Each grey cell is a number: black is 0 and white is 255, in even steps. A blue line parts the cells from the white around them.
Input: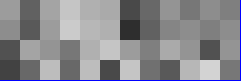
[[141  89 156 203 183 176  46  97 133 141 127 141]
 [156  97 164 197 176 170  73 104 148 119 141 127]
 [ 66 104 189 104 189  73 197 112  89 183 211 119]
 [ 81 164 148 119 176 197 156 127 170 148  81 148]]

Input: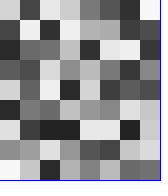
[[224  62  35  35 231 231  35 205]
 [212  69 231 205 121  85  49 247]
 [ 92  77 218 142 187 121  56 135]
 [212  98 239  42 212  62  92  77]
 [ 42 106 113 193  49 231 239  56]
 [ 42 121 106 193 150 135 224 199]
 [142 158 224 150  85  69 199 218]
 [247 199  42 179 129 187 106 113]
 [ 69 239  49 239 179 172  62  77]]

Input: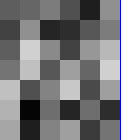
[[178   5 110  37 110  45]
 [166  30 131 159  59 116]
 [192  80 131 200  74 159]
 [ 94 102 124  80  30 144]
 [ 66 144  37  45  87 124]
 [116 192  87 159 102 208]
 [ 94 208 138  66 151 184]]

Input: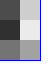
[[116 162]
 [ 76 206]
 [ 48 235]]

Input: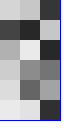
[[ 68  40 199]
 [220 101 163]
 [205 140 116]
 [213 199  54]
 [234 226  48]
 [177 234  40]]

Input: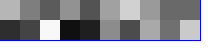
[[ 46  68 248  16  31 140  76 169 112 202]
 [182 126  91 146  83 161 209 154 105 105]]

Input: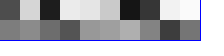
[[125 139 109  84 152 159 175 131  61 117]
 [ 77 214  29 235 229 202  21  54 242 250]]
